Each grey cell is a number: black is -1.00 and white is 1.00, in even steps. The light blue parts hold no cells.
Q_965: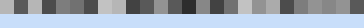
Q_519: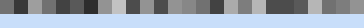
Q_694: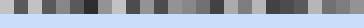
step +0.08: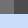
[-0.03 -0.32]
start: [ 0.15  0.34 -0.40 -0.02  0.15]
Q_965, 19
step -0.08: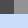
[-0.48  0.07]
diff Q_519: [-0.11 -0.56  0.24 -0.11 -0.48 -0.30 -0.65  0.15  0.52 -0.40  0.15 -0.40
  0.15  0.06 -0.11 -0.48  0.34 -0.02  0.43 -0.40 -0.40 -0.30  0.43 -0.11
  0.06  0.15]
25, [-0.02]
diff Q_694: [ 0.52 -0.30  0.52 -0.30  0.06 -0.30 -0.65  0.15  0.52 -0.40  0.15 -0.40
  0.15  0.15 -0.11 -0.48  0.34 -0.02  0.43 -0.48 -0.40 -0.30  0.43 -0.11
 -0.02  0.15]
14, [0.06]
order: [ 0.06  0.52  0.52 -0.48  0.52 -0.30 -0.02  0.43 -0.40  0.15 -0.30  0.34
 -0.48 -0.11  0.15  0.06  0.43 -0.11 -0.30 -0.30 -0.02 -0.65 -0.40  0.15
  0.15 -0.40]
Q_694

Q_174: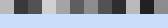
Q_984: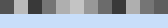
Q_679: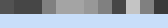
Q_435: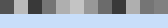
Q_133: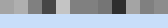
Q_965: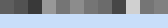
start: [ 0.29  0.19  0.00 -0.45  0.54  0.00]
Q_679, 6
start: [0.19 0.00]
Q_679, 7
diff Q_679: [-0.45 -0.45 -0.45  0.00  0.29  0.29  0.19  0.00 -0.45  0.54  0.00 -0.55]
1, [-0.36]
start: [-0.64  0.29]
Q_133, 9

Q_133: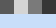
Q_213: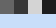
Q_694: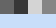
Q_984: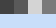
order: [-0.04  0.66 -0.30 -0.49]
Q_984
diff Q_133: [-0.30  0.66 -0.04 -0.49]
4, [-0.57]
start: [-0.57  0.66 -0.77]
Q_213, 2

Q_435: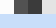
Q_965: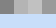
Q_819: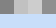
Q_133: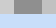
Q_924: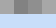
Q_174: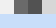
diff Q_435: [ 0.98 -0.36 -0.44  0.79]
3, [-0.54]
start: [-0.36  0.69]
Q_174, 3
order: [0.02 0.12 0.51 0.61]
Q_819

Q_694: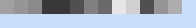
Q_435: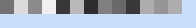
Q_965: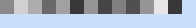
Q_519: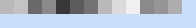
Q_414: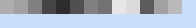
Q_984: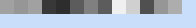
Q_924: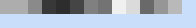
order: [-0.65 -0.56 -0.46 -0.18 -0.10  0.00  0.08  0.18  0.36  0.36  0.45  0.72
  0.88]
Q_924
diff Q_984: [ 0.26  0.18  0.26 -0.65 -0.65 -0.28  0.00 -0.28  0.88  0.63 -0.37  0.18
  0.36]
4, [-0.56]
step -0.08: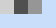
[ 0.55 -0.45  0.10]
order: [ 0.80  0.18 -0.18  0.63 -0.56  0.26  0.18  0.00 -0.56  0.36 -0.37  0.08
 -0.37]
Q_694
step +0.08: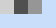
[ 0.71 -0.29  0.26]

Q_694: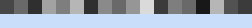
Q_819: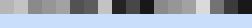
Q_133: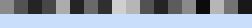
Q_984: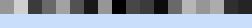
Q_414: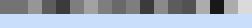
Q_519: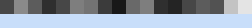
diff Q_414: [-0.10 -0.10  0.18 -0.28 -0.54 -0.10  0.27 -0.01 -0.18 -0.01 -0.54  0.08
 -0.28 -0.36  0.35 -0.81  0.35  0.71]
6, [-0.01]
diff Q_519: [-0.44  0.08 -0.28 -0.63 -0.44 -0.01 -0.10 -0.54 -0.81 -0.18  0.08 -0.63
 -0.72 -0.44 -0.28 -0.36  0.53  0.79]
11, [-0.01]
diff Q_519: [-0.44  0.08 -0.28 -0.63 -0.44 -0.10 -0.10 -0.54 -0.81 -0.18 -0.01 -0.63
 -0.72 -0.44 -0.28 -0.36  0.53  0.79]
6, [-0.01]

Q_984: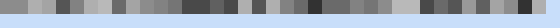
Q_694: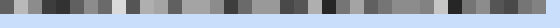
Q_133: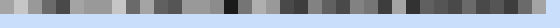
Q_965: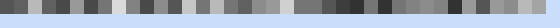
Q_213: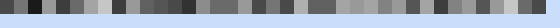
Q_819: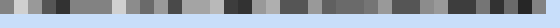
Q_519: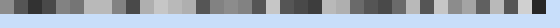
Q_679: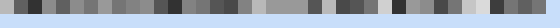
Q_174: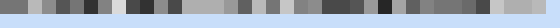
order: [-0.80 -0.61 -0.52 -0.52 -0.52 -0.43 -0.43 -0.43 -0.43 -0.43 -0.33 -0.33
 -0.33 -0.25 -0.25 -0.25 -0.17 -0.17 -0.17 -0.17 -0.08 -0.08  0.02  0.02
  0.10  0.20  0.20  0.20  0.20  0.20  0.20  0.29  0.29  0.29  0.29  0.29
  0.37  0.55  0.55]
Q_133
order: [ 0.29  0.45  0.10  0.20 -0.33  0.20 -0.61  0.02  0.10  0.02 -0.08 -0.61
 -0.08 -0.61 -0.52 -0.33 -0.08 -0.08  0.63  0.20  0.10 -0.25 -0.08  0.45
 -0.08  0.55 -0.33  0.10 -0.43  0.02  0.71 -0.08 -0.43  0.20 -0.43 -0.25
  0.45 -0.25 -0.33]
Q_965
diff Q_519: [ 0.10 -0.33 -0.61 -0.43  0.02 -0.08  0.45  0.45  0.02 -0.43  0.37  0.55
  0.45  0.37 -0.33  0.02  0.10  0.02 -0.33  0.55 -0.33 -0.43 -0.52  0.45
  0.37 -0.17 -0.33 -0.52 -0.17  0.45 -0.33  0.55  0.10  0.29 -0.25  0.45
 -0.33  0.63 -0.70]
28, [-0.43]
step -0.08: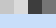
[ 0.47  0.63 -0.60 -0.16]

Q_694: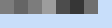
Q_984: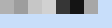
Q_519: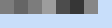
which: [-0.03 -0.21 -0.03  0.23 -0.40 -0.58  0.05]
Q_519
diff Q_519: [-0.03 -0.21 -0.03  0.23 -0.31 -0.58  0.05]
5, [-0.40]
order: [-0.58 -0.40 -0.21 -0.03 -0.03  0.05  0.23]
Q_519

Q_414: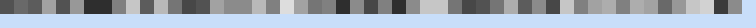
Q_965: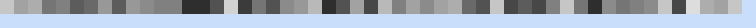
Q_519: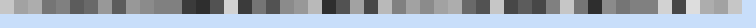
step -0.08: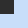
[-0.72]
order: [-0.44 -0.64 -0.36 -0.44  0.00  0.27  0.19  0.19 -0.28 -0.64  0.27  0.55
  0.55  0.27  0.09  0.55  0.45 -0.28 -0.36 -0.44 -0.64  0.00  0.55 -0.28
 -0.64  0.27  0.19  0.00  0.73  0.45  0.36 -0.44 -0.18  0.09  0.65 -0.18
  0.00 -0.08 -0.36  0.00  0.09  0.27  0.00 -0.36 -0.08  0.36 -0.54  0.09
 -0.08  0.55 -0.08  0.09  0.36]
Q_965

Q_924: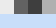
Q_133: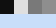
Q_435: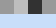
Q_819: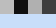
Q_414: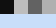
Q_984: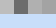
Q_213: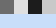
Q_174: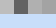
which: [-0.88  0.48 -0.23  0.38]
Q_414
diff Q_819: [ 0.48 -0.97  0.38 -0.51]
2, [-0.88]
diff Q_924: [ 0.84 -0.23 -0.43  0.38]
3, [-0.51]
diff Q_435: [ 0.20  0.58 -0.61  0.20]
2, [0.48]
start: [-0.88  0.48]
Q_414, 1
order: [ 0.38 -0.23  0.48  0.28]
Q_174
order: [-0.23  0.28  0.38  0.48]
Q_174

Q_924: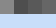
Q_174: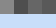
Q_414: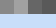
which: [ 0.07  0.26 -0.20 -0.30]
Q_414
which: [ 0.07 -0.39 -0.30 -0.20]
Q_924
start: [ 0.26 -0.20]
Q_414, 2
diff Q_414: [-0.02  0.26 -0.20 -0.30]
1, [0.07]

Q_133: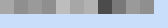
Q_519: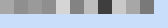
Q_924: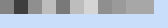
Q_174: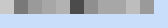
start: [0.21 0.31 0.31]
Q_924, 9
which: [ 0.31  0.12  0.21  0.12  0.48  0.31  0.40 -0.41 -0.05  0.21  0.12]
Q_133
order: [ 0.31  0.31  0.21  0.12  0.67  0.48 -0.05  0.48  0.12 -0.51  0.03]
Q_924
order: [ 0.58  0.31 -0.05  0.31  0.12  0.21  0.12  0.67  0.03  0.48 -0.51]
Q_519
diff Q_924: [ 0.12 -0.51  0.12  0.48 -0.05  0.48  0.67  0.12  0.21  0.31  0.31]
1, [0.03]
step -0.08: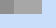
[0.04 0.23 0.23]

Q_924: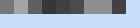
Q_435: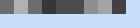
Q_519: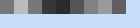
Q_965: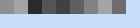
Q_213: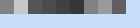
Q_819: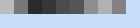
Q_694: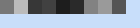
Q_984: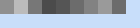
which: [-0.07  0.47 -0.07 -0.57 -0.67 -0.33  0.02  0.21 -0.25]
Q_519
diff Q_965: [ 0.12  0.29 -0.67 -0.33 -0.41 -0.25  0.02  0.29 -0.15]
5, [-0.49]
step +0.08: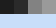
[-0.69 -0.59  0.10  0.29]
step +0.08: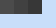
[-0.33 -0.41 -0.49]

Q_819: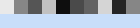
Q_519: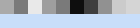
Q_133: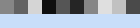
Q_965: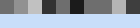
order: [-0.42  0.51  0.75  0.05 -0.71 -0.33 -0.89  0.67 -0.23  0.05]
Q_133
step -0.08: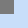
[-0.12]
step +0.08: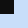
[-0.81]
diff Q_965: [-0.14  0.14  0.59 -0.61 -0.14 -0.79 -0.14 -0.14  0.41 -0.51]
3, [0.51]
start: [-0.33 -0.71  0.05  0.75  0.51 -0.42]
Q_133, 5
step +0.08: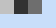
[ 0.59 -0.53 -0.06]

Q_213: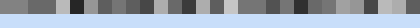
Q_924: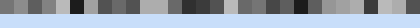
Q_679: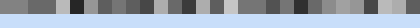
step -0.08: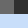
[-0.26 -0.70]
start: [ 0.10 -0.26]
Q_924, 2

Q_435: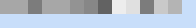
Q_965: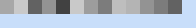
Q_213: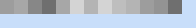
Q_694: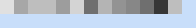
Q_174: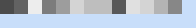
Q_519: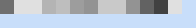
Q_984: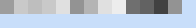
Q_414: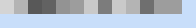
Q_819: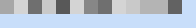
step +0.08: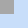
[0.39]
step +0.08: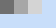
[-0.05  0.39  0.74]
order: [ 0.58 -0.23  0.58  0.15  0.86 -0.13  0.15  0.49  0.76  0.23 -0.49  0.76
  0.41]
Q_984
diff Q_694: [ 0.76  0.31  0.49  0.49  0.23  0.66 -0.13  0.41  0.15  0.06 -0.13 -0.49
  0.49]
12, [-0.58]
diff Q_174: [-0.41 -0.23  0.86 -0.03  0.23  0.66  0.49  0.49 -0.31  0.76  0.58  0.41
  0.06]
11, [0.66]

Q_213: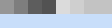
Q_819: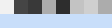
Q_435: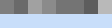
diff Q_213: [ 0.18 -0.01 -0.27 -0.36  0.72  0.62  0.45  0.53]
7, [0.53]
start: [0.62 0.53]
Q_213, 6
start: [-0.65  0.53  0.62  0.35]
Q_819, 5

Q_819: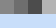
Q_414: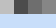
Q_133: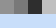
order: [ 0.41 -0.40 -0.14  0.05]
Q_819
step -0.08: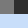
[-0.13 -0.72]
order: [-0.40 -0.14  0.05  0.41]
Q_819
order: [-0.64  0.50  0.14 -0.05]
Q_133

